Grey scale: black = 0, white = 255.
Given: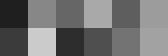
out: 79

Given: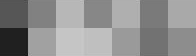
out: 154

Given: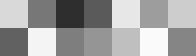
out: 191

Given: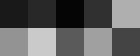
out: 90

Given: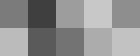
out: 115

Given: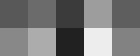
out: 33

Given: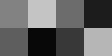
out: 8

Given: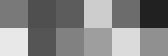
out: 158
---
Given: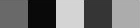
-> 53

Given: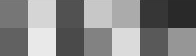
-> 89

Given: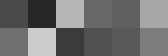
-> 89

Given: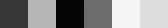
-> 245

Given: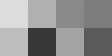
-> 163

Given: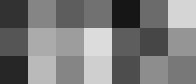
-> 141

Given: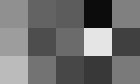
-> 56

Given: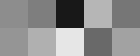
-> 105
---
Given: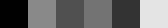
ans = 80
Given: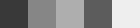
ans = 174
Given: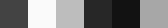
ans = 189
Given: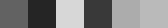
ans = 215
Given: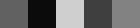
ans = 206
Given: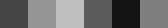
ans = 191
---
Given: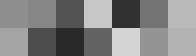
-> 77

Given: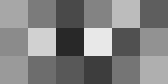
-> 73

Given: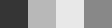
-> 184

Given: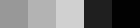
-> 152

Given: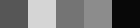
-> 116

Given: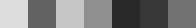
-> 98

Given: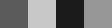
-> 150
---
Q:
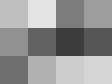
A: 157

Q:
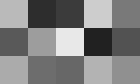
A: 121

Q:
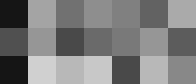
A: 170

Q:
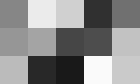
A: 112

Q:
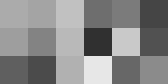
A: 69

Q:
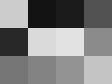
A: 82

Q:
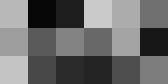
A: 112

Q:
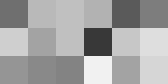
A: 125

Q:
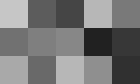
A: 121
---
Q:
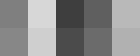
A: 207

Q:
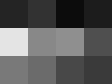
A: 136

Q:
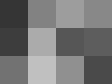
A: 171

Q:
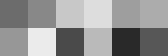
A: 235

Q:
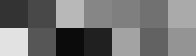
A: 86

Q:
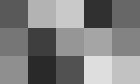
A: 62

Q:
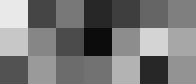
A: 134

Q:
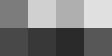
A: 56
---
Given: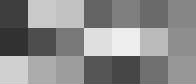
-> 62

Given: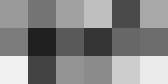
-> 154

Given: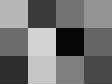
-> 183

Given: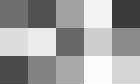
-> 111

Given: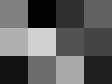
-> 127

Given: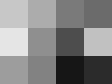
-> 199
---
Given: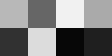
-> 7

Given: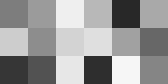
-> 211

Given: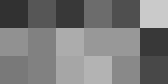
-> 172

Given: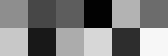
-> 172

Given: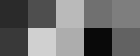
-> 173

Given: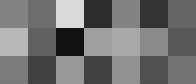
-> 17

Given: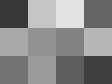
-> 131

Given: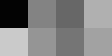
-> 117

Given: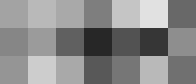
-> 96

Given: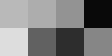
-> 45
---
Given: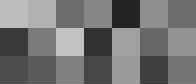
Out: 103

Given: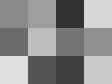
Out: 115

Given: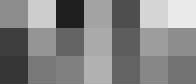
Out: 157

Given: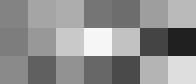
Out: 68

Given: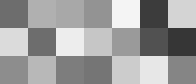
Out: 81

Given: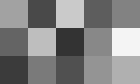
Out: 136
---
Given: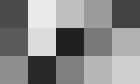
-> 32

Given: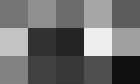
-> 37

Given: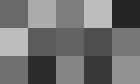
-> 98

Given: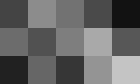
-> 126

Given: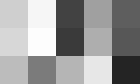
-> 58

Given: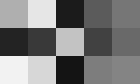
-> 195
